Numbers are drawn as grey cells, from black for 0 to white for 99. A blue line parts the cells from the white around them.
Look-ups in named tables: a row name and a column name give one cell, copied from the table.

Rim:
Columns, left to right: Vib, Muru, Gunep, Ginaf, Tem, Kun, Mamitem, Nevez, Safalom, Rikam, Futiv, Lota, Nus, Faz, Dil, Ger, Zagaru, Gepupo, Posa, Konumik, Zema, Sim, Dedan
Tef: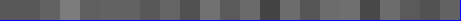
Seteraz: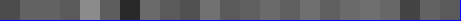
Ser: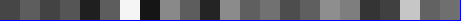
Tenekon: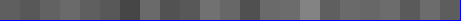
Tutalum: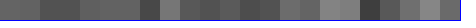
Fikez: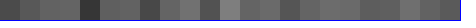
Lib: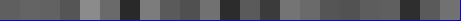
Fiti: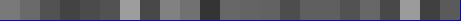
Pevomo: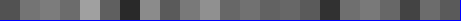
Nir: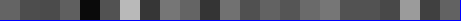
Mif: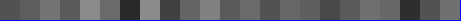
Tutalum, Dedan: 41
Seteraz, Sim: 38
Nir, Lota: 44
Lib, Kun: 41
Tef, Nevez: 34
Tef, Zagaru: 42
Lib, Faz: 23
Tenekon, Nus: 31
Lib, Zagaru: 33
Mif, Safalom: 25
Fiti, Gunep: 32
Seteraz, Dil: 37
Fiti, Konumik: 28
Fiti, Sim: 25
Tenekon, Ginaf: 41
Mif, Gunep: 45
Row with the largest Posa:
Pevomo

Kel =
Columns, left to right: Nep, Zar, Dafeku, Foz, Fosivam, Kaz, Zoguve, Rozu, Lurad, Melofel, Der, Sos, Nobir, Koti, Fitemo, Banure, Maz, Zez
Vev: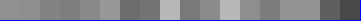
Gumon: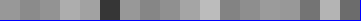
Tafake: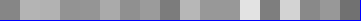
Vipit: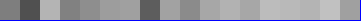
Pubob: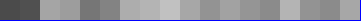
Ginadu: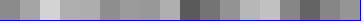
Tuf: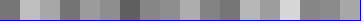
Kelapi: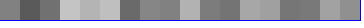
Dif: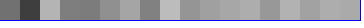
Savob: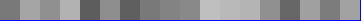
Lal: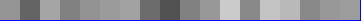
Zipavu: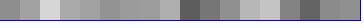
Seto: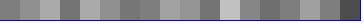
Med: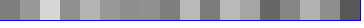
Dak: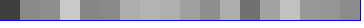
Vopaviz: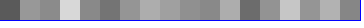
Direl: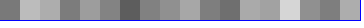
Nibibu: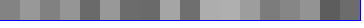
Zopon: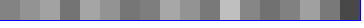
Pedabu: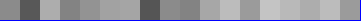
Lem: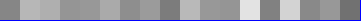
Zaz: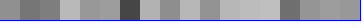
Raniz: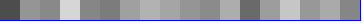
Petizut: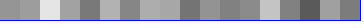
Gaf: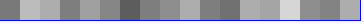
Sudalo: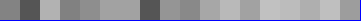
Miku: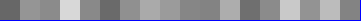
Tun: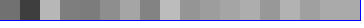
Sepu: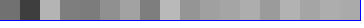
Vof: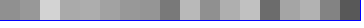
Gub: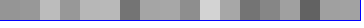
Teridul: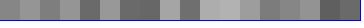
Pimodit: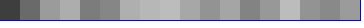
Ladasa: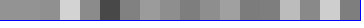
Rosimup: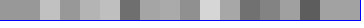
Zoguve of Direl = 36
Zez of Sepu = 66
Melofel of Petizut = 45
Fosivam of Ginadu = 67
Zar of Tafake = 70
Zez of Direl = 67
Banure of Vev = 57
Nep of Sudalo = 51
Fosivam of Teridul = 41
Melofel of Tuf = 67
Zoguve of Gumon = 59
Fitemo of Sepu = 69
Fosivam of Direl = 61
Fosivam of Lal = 57
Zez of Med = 34

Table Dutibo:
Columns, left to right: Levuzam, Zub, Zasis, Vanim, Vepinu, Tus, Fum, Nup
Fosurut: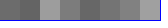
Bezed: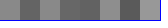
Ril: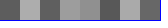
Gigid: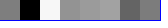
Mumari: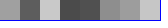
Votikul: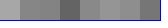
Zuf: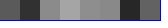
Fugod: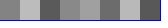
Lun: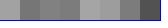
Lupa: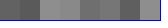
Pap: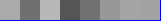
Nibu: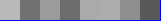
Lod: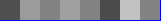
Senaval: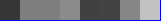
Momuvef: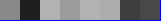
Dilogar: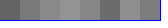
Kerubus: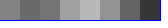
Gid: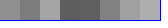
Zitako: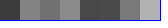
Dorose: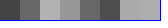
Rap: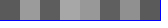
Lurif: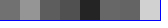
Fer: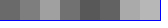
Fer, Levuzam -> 41
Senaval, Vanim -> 54
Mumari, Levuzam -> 62
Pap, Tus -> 59
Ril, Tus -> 34
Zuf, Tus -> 53
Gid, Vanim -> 36
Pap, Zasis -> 71
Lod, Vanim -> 62
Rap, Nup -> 35
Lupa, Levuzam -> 38
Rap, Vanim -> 65
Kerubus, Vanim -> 62
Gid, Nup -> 67
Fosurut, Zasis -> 61
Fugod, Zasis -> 35

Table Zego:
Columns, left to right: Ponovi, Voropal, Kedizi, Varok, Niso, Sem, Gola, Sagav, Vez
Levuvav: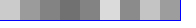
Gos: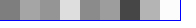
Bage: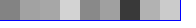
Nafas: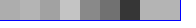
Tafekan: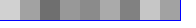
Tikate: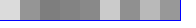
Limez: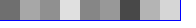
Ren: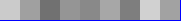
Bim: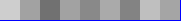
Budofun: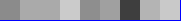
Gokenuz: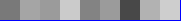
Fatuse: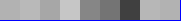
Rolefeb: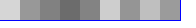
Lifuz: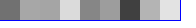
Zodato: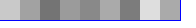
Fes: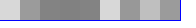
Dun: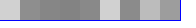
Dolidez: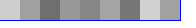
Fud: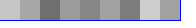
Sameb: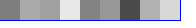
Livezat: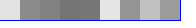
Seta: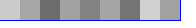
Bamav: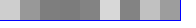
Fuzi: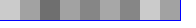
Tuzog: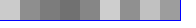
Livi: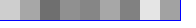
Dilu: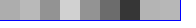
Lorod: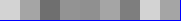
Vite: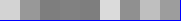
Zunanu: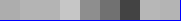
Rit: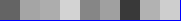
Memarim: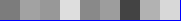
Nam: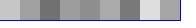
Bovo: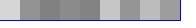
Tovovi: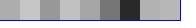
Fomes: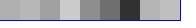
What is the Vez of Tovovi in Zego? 71
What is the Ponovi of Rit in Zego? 39
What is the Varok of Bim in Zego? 63
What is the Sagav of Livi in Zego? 89
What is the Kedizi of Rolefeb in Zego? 50
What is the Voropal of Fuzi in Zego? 63
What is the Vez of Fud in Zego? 63
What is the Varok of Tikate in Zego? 51
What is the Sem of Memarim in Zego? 61
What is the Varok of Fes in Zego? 50
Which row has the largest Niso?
Tovovi

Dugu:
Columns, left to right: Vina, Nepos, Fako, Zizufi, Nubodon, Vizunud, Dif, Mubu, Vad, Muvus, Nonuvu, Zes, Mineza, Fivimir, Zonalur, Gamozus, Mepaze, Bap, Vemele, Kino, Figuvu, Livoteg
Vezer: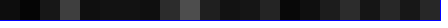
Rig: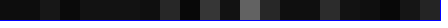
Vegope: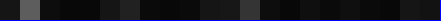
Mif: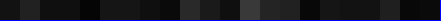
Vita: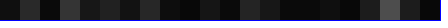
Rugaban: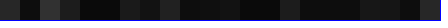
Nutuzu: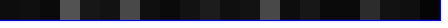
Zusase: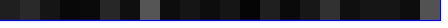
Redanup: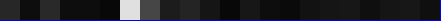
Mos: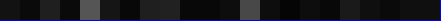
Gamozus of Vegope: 6
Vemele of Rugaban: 9
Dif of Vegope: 13
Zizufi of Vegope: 3
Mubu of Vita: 15
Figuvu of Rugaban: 5
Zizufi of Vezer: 24
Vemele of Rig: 6
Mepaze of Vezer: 11
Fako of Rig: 9
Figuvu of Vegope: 8
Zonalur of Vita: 4
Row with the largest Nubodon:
Mos

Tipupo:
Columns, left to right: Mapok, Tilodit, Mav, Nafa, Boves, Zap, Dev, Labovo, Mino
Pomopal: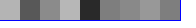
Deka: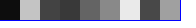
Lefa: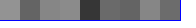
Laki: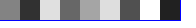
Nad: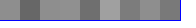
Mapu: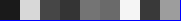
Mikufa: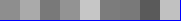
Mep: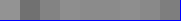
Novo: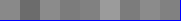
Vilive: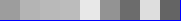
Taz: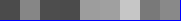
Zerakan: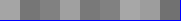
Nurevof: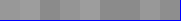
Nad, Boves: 43
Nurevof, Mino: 55
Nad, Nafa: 56
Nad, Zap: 62
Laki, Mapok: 51
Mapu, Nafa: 20
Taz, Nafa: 29
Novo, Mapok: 53
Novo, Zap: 60
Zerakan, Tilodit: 46
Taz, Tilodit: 52
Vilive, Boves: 90
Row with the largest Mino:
Mikufa

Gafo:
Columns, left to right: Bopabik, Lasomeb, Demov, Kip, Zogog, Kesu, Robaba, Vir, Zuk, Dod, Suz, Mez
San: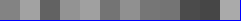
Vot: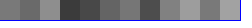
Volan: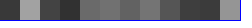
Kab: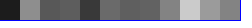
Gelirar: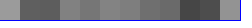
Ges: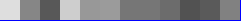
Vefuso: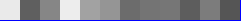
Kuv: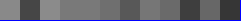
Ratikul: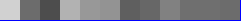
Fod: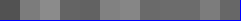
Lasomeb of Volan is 63
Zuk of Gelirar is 41
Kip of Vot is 23
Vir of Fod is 41
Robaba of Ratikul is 37
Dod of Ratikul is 43
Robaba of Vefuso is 42
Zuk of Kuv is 41
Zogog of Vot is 28
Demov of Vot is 55
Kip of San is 57
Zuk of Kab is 51
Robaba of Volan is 38
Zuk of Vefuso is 46
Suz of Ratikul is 43
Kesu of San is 45
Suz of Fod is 48
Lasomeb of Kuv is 27
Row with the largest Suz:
Kab

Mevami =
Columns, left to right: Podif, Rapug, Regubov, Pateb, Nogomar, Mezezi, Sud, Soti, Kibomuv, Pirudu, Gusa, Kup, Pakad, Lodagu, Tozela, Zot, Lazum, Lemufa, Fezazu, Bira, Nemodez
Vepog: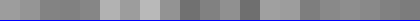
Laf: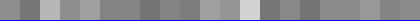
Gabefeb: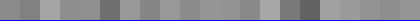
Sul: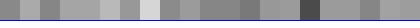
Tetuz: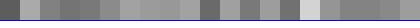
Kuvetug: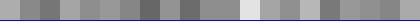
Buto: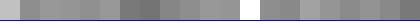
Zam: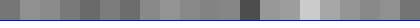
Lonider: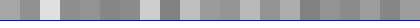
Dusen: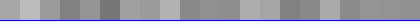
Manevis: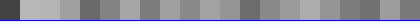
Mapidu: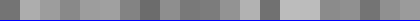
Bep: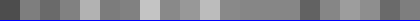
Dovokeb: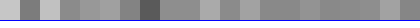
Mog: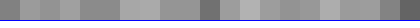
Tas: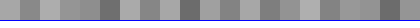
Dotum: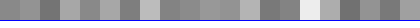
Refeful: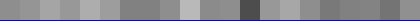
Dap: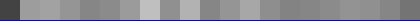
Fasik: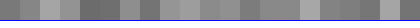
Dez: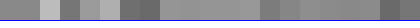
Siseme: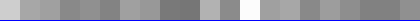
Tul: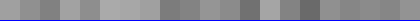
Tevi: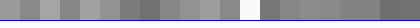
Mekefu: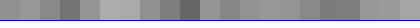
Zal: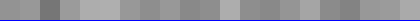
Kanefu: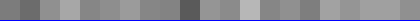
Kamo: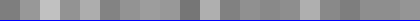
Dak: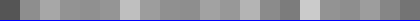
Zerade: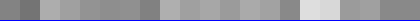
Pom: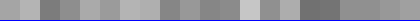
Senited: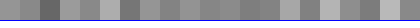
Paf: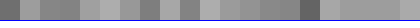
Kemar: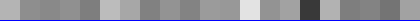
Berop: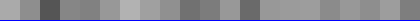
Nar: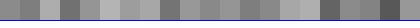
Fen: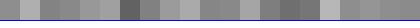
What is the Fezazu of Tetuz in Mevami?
51
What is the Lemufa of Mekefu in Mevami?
49
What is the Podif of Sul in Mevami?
53
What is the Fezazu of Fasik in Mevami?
46
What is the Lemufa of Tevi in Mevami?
51
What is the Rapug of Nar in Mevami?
49
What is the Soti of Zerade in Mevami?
50
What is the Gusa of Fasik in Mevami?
54
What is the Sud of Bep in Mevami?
50
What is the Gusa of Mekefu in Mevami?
58
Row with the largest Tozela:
Mapidu

